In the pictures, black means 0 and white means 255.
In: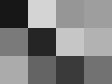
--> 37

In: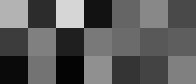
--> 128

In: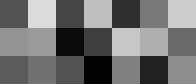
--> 154

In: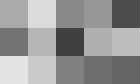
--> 182

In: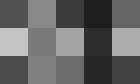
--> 121

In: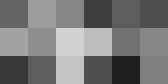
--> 142

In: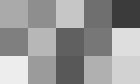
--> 183

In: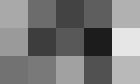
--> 61

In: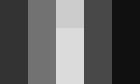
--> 114
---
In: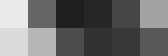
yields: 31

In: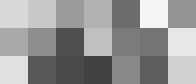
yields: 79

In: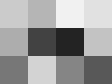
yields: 35

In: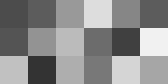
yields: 187

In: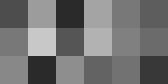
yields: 85

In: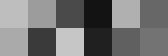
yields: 74
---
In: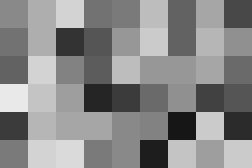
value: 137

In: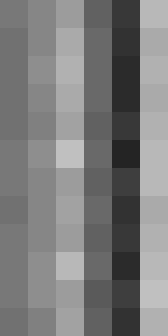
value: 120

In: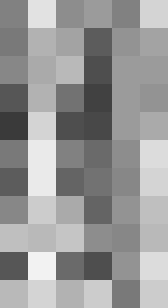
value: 129

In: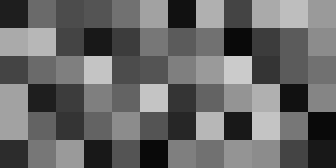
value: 30

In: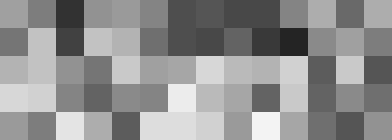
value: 160

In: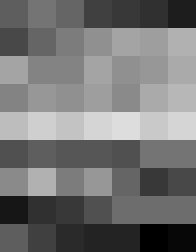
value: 94

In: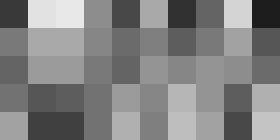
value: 57
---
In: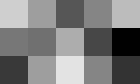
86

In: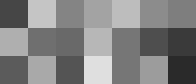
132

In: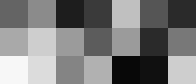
29

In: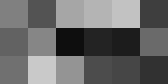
166

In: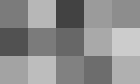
66

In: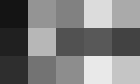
129

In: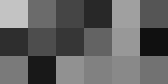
69

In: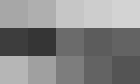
198
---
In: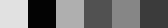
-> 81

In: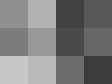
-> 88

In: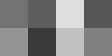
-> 86

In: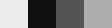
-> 174

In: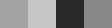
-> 136

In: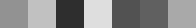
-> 222

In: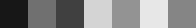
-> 212
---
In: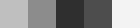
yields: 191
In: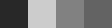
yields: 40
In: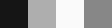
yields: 21
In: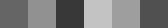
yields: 101
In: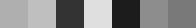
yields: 175
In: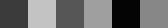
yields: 59
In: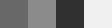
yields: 104
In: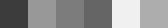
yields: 60
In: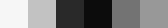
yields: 246
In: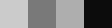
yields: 203
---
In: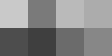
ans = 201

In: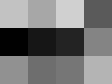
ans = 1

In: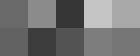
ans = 105

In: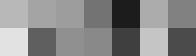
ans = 184

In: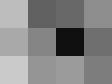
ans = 169

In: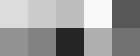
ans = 220
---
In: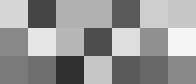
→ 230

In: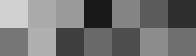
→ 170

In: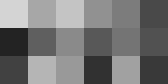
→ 95

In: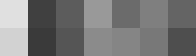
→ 64

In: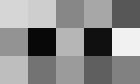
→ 8

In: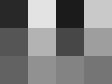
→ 179
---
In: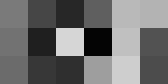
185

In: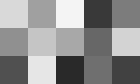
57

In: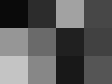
162

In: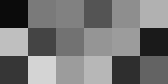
142

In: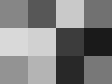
201

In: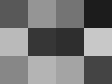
116
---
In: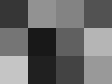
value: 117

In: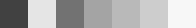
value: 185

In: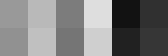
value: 18

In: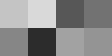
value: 134

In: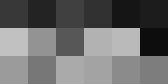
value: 21

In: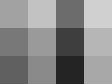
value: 120

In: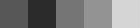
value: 213

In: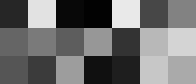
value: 233
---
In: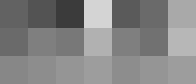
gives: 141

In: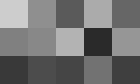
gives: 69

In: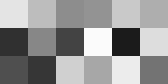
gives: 167

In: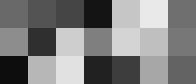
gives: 61

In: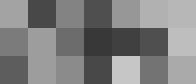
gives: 198

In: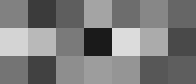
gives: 149

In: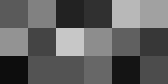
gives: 103

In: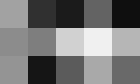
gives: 91
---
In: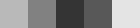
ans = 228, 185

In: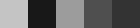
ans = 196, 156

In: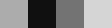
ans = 213, 172

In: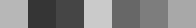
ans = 202, 183

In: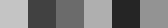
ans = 196, 175

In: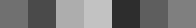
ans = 194, 173

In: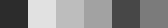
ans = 225, 189

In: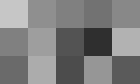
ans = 198, 178

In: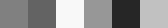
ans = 248, 193

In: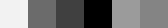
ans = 242, 155
